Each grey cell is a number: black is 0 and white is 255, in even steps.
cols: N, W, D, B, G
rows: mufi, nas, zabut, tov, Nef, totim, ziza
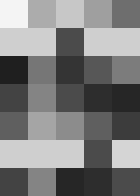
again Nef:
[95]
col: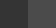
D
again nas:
[207]
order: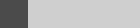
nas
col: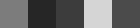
G

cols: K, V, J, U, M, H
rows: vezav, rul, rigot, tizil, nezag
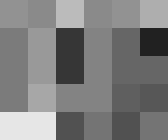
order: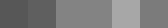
tizil
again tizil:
[131]
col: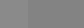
U
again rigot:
[102]
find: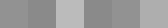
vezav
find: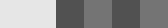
nezag

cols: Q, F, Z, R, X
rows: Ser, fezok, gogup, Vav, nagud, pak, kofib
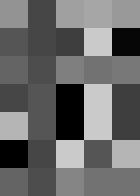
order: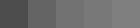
gogup
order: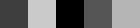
nagud
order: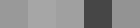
Ser
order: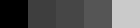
Vav
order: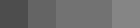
kofib

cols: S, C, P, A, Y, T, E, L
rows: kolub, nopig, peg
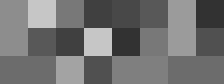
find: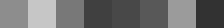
kolub
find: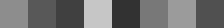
nopig
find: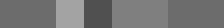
peg
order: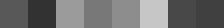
kolub
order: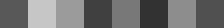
nopig

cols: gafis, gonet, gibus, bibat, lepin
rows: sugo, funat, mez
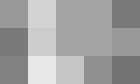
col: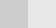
gonet
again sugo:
[165]
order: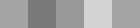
sugo
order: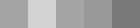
sugo

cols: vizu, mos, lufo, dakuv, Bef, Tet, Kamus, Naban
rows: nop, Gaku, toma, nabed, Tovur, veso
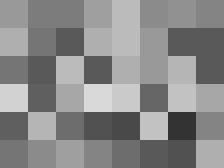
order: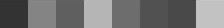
Tovur
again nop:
[124]
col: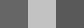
Tet
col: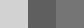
vizu
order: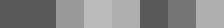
Gaku
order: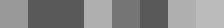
Gaku

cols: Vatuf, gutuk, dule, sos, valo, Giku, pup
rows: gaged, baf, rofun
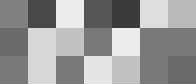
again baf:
[121]
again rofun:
[121]
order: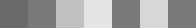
rofun
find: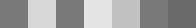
rofun

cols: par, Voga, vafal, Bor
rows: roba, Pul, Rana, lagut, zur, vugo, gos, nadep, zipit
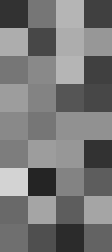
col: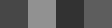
Bor
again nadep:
[165]
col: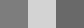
par
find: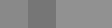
zur

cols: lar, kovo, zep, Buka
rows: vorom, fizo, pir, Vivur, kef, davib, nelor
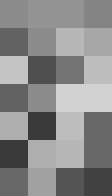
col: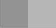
zep
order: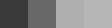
davib
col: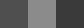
kovo
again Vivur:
[210]

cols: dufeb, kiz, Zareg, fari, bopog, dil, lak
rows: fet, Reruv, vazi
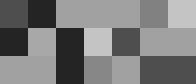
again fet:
[161]
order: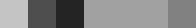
fet
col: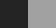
dufeb
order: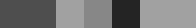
vazi
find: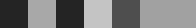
Reruv
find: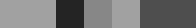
vazi

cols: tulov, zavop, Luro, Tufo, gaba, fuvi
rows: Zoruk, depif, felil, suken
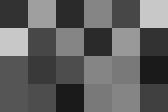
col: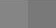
Tufo
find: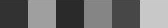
Zoruk
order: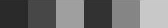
Zoruk
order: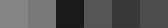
felil
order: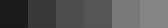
felil
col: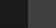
fuvi

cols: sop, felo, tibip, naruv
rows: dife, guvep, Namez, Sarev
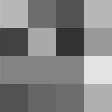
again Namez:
[130]
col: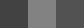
sop
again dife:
[183]
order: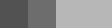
dife
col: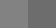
tibip
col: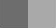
felo
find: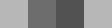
dife

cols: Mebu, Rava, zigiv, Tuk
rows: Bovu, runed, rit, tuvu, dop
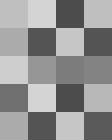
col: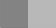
Tuk
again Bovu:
[191]

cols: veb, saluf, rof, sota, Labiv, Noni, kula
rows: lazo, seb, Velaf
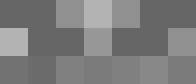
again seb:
[102]
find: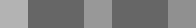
seb
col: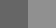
kula
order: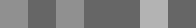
lazo
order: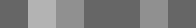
lazo

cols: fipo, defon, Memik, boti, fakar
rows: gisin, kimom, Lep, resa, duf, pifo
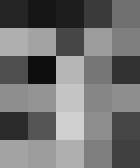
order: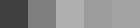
pifo
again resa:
[142]

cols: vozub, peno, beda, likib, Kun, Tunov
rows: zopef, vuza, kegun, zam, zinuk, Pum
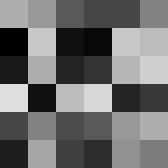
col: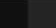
beda
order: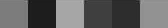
Pum
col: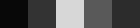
likib
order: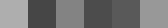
zinuk
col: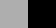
vozub
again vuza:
[200]

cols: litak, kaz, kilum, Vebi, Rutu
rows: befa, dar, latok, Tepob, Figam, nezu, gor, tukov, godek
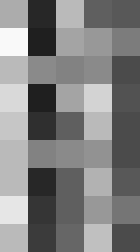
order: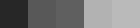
gor
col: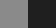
kaz
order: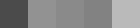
nezu
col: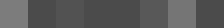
Rutu

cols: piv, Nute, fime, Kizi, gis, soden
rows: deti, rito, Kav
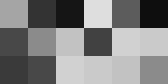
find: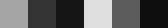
deti
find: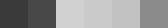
Kav
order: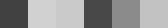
rito
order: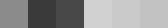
Kav

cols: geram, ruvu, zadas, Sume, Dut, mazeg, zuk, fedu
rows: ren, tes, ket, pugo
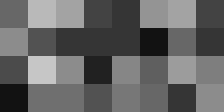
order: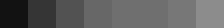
pugo
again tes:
[53]
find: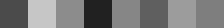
ket
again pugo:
[111]
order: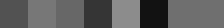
pugo
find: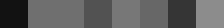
pugo

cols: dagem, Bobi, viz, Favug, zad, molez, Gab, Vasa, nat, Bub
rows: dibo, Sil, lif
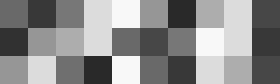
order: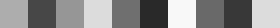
lif
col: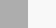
Vasa
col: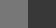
Gab
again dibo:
[220]
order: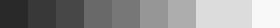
dibo

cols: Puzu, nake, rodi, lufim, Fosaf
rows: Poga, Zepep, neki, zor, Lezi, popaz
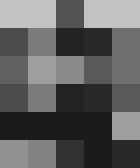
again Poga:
[194]
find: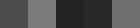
Zepep
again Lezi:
[27]
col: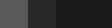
lufim
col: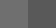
Fosaf
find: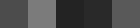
zor

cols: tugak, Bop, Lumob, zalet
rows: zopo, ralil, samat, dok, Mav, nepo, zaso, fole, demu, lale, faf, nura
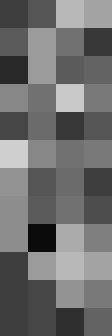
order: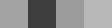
lale
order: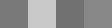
dok

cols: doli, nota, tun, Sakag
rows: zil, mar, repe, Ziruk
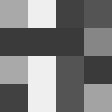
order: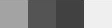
Ziruk
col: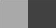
doli
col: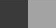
Sakag
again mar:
[58]
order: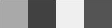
zil

